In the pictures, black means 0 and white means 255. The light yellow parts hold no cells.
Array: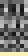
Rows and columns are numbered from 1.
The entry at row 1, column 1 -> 121
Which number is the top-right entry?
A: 178
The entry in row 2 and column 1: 35
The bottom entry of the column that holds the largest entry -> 92
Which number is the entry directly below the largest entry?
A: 135
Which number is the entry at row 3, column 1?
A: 78
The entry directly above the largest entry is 162
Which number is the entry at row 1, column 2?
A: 121
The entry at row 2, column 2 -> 135
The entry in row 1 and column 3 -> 78
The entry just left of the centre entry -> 162
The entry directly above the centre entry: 178
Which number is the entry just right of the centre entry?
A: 22
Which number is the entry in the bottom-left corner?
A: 106

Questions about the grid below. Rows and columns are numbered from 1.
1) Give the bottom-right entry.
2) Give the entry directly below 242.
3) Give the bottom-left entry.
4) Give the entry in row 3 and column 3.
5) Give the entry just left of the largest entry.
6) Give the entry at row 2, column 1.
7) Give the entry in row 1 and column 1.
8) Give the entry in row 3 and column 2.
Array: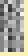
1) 118
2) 160
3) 132
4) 52
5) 92
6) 79
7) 160
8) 214

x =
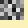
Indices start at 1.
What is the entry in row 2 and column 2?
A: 122
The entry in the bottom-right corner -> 160
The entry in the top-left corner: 48
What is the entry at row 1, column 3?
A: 32
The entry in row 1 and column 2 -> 148
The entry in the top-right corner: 172
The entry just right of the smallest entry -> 227
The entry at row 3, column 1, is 107
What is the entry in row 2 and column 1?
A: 172

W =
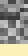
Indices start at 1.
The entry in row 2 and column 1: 113
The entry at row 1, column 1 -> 159
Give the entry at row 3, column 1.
128
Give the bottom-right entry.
174
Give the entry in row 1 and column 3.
71
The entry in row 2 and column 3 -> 144
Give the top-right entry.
71
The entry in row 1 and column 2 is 159
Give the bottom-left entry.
113
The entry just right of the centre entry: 199
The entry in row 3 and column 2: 113
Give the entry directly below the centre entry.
99
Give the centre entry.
86
